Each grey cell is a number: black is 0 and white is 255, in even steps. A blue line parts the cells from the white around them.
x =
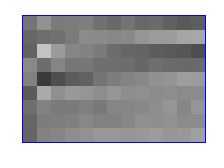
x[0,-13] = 116
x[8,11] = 152
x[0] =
[116, 145, 123, 124, 126, 113, 105, 116, 104, 107, 97, 89, 94]
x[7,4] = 135
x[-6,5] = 111
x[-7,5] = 123
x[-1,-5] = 152
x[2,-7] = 109
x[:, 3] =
[124, 123, 134, 118, 91, 153, 122, 128, 142]
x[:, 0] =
[116, 103, 98, 137, 129, 91, 111, 102, 101]
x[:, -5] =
[104, 149, 101, 103, 136, 143, 136, 143, 152]
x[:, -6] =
[116, 137, 102, 109, 131, 141, 134, 135, 149]
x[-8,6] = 135
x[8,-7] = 152
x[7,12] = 140
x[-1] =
[101, 130, 134, 142, 145, 152, 152, 149, 152, 155, 150, 152, 160]
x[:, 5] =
[113, 138, 123, 111, 116, 142, 121, 129, 152]
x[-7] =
[98, 195, 154, 134, 130, 123, 109, 102, 101, 93, 90, 86, 78]
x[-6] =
[137, 109, 133, 118, 119, 111, 110, 109, 103, 111, 107, 105, 106]
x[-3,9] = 141
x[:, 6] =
[105, 135, 109, 110, 124, 150, 133, 129, 152]
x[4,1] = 58
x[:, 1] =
[145, 110, 195, 109, 58, 170, 130, 125, 130]
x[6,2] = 122
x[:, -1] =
[94, 167, 78, 106, 155, 139, 149, 140, 160]
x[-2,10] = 145

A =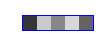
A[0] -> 53
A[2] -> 135

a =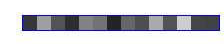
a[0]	55
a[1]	159
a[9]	170
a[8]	78
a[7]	102

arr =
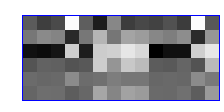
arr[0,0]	91
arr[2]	[17, 12, 21, 206, 29, 204, 208, 230, 216, 0, 16, 16, 206, 231]
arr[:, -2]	[252, 43, 206, 83, 139, 93]
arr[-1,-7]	162
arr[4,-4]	105
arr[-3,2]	96
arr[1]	[119, 138, 132, 41, 119, 181, 118, 164, 156, 135, 126, 141, 43, 150]
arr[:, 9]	[66, 135, 0, 92, 103, 106]
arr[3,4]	88
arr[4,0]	107
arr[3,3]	83
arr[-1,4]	103
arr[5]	[101, 110, 109, 93, 103, 166, 133, 162, 155, 106, 105, 112, 93, 154]
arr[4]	[107, 103, 105, 139, 108, 112, 125, 118, 118, 103, 105, 103, 139, 121]
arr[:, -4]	[81, 126, 16, 89, 105, 105]
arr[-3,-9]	205

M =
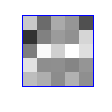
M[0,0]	201
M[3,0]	226
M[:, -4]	[107, 129, 250, 142, 174]
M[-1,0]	189
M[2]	[125, 250, 208, 254, 223]
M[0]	[201, 107, 170, 150, 80]
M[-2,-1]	149
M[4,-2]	177

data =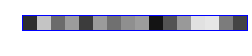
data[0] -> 46
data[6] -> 112
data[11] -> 153
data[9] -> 20
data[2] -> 107
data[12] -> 225

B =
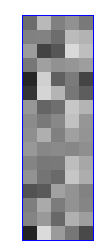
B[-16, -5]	108
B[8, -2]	160
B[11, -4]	116
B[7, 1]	121
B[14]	[132, 153, 104, 176, 158]
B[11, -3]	106
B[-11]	[52, 213, 180, 119, 93]
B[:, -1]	[121, 179, 190, 158, 68, 93, 180, 150, 148, 143, 167, 173, 130, 133, 158, 73]
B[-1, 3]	119
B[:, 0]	[108, 129, 156, 119, 38, 52, 151, 139, 143, 152, 132, 146, 82, 126, 132, 35]
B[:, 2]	[128, 109, 86, 145, 96, 180, 111, 136, 128, 138, 121, 106, 161, 124, 104, 155]
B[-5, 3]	198
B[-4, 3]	147
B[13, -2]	146
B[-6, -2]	189
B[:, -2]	[145, 187, 217, 150, 123, 119, 199, 193, 160, 135, 189, 198, 147, 146, 176, 119]

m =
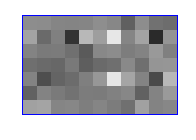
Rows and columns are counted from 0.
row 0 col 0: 141
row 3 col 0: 111
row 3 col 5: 106
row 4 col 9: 74
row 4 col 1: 78
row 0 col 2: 133
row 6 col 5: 133
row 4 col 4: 127
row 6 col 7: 112
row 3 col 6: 111
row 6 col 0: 161
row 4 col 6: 230
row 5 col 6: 129
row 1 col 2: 128
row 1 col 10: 148
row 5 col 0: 97
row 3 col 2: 103
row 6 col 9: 131
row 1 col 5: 158
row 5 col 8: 97
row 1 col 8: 163

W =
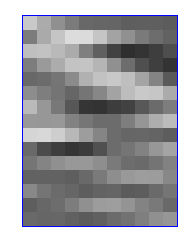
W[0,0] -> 201
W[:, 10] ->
[92, 98, 78, 51, 89, 171, 125, 188, 93, 164, 130, 136, 117, 105, 150]
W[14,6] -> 107
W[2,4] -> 127
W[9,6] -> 108
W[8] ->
[213, 216, 206, 184, 157, 133, 108, 102, 103, 100, 93]
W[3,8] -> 79
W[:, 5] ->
[102, 197, 96, 181, 194, 135, 51, 108, 133, 80, 142, 122, 99, 156, 96]
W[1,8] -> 122
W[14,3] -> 97
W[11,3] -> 94
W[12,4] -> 93
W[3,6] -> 144
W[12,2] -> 107
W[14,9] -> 144
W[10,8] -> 106
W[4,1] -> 108
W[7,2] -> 152
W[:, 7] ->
[94, 144, 47, 109, 191, 189, 66, 126, 102, 117, 109, 153, 91, 148, 114]
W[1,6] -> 163
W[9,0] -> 105
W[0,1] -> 171
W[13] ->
[94, 103, 109, 125, 144, 156, 158, 148, 131, 121, 105]
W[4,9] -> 132
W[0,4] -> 104
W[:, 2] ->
[144, 197, 185, 172, 117, 116, 120, 152, 206, 62, 144, 98, 107, 109, 103]
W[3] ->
[125, 154, 172, 195, 196, 181, 144, 109, 79, 63, 51]
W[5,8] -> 201
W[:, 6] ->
[101, 163, 65, 144, 200, 163, 61, 108, 108, 108, 122, 142, 101, 158, 107]
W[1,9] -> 109
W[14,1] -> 102

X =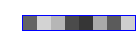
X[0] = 99
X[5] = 170
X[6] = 91

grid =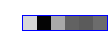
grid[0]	215
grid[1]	5
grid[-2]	91
